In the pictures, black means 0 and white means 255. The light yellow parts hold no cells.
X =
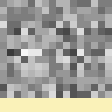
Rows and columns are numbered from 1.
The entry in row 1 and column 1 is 139
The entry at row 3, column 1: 151
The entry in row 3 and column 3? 125
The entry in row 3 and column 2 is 125
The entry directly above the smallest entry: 180
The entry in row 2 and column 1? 180
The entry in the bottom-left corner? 125
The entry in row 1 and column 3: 180
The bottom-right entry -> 180
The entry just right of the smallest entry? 84
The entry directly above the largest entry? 139
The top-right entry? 125
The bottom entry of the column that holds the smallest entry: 205
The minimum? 58
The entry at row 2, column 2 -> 125
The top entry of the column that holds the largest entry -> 165
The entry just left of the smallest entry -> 151
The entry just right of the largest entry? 233
